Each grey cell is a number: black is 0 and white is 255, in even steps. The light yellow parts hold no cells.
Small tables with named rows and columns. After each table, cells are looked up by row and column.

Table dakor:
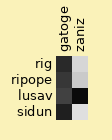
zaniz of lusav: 10
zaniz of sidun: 223
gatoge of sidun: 31
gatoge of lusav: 65
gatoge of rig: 41
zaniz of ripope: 202
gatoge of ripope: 55
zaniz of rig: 214
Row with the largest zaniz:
sidun

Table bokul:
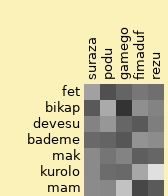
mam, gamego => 194
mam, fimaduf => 71
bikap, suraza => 89
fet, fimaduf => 119
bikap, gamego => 51
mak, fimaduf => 94
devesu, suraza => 131
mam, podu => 136
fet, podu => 80
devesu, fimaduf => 89
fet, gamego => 100
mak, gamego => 131
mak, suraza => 138
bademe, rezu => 140
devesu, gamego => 102
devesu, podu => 151
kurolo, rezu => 224
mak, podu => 117

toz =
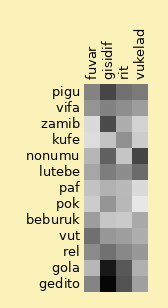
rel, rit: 136
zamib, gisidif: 75
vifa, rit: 142
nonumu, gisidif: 97
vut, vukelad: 174
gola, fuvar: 183
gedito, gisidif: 6
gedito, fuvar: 132
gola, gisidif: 24
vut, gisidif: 151
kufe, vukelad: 204
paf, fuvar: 194
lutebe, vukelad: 107
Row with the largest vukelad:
pok

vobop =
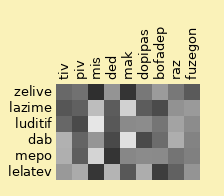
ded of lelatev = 180
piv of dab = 100
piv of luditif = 74
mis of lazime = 189
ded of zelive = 148
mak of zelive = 52
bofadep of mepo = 138
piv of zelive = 113
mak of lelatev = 88
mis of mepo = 212
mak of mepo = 135
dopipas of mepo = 139
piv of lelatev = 171

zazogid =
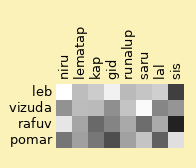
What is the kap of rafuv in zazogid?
105
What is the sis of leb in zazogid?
63
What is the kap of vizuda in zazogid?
186
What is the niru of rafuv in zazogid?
230
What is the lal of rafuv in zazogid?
170
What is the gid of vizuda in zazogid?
143
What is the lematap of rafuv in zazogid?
165
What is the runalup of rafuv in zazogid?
169
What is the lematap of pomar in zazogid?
160
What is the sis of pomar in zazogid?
223
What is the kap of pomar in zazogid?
119
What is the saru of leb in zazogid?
197
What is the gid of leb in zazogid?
241
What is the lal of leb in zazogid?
207
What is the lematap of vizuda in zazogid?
188
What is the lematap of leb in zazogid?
189
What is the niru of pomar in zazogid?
118

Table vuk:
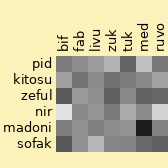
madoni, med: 28
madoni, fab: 145
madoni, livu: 129
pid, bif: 124
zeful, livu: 143
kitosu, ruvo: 161
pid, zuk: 179
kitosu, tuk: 124
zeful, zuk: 96

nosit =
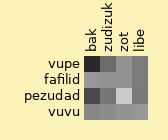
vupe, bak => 41
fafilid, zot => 146
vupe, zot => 146
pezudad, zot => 203
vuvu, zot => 146
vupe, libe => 123
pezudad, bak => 73
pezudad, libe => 122
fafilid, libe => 123
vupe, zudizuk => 107
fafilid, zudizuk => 146
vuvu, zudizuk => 140
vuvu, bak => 134
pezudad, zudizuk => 118
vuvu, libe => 152
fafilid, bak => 152

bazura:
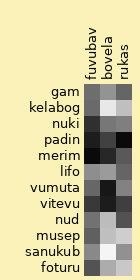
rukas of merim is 89
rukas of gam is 101
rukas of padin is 10
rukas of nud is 82
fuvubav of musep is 96
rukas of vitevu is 63
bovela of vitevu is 28
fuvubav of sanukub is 137
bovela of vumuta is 23
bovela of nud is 188
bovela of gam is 147
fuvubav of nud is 114
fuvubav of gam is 110
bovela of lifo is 155
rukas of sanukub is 145
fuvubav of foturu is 83

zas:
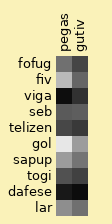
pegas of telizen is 71
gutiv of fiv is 101
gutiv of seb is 94
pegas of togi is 81
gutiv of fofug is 69
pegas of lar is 142
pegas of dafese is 24
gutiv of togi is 65
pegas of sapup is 156
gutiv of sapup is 116
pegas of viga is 13
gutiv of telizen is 57
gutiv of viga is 49

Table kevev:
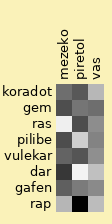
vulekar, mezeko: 99
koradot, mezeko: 110
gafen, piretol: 123
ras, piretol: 77
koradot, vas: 183
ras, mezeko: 239
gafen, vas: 138
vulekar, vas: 143
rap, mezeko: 182
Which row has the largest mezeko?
ras

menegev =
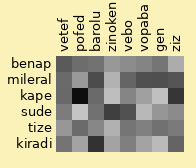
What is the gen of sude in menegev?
150
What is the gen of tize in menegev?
113
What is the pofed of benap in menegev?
109
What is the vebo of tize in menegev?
117
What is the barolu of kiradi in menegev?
50
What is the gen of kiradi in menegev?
186
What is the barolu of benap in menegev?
114
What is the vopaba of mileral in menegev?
80
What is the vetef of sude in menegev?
124
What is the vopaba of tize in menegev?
128
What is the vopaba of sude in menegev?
184
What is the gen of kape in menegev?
192

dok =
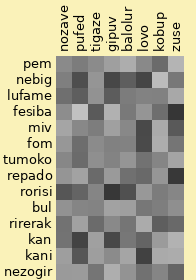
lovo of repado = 105
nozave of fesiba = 141
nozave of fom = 151
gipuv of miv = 160
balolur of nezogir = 147
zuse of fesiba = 54
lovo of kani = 65
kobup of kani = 170
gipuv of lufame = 92
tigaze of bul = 131
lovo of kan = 100
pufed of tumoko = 107
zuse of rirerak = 105
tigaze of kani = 158
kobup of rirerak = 94
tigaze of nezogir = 117
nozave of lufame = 111
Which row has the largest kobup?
nebig

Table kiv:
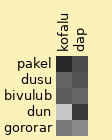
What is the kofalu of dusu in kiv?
100
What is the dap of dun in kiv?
56
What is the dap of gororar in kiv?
138
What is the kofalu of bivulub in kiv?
92
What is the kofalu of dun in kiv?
200
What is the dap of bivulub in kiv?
103
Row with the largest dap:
gororar

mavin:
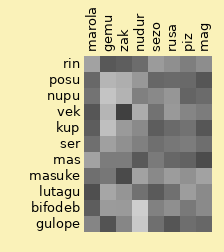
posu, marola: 104
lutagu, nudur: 113
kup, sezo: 93
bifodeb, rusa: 143
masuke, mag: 162
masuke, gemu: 119
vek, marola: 86
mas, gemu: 124
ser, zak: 144
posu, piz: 105
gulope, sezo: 111
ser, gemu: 160
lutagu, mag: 138
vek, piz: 133
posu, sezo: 103
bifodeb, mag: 138

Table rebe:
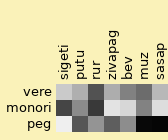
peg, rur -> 148
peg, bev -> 141
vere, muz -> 108
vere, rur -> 82
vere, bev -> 129
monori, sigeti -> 69
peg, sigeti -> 239
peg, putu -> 86
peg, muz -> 8
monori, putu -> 139
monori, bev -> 215
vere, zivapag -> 173
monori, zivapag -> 227

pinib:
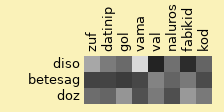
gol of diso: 106
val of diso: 35
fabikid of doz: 153
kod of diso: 100
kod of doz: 121
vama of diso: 217
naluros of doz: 79
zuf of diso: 167
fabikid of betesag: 121
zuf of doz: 109
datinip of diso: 123
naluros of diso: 112
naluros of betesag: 100
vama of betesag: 71
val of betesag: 131
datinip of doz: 101
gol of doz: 149

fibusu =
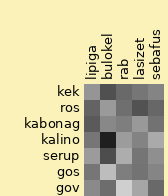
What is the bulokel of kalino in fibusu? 31
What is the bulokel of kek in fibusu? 80
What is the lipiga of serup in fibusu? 155
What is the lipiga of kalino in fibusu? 118
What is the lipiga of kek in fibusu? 149
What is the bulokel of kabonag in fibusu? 136
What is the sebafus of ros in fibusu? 103
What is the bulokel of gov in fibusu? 109
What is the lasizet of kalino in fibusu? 131
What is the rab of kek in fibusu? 105
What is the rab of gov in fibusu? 207
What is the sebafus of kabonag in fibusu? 114
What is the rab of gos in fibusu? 126
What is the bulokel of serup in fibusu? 77
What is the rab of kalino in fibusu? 156

